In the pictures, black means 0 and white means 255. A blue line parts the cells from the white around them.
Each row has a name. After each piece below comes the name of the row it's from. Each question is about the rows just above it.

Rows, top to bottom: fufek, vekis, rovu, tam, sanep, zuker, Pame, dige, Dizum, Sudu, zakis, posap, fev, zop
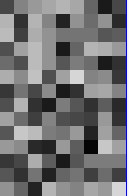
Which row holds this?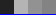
zop
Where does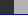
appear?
vekis
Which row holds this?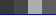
posap
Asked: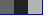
zop
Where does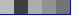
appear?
rovu
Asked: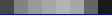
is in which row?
fufek
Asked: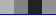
vekis

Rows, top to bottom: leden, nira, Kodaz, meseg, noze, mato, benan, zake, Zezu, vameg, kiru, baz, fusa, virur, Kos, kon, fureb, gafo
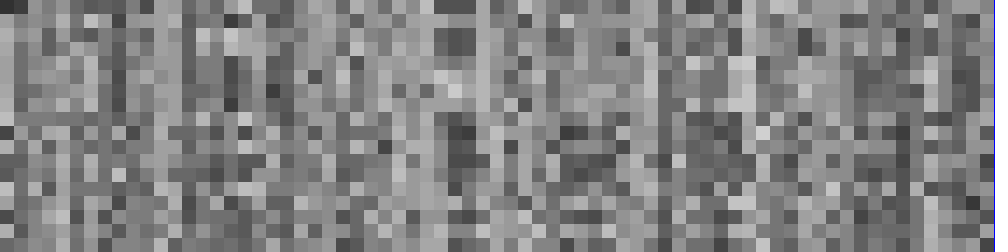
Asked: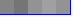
zake
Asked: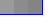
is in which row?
noze
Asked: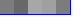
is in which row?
Zezu
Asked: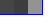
vameg
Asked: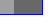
benan
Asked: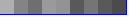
Zezu

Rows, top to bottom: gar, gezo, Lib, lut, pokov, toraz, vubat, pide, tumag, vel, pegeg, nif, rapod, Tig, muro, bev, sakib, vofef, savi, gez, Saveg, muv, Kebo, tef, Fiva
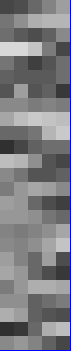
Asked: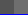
pokov
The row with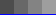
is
gar
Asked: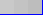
tumag
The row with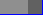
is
muv
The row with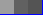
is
Kebo
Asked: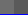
Lib

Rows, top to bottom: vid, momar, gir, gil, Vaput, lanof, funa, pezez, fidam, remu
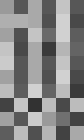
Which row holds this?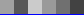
fidam
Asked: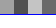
gir

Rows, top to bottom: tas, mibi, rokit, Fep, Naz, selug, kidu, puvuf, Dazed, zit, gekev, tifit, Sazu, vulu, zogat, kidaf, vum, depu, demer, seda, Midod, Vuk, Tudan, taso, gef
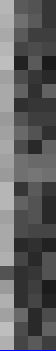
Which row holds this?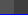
Dazed
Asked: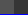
tas
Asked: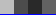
taso
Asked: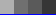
mibi
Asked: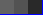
zogat
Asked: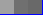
tifit

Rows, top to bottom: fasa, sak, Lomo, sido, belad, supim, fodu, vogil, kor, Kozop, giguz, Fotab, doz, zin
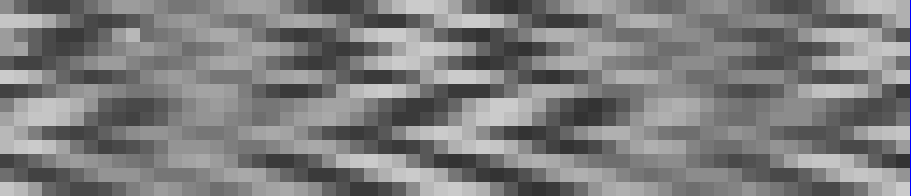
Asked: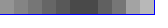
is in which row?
zin
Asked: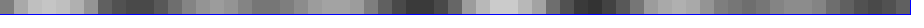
vogil
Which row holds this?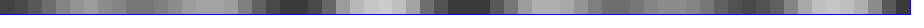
fodu
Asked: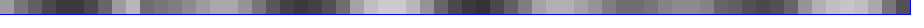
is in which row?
Lomo
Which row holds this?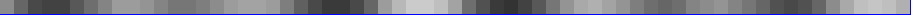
fasa
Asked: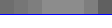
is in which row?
doz

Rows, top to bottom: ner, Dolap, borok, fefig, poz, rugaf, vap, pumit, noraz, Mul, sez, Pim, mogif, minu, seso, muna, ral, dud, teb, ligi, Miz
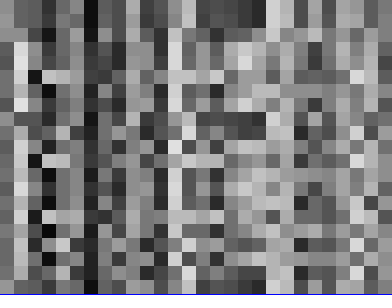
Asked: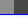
borok
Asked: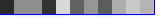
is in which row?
fefig
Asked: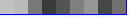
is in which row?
Pim
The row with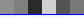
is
mogif

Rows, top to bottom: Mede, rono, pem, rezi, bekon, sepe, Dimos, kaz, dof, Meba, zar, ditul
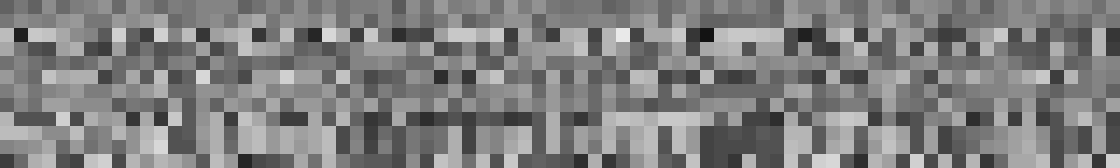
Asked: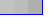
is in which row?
dof
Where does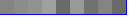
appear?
Dimos

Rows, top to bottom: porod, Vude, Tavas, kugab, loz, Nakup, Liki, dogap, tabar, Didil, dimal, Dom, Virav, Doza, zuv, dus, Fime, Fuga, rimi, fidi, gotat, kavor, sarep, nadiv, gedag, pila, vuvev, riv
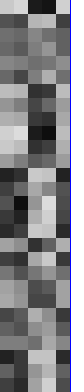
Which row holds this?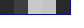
Fime
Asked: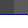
sarep
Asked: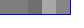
gedag
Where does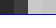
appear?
Fime
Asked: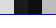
Didil

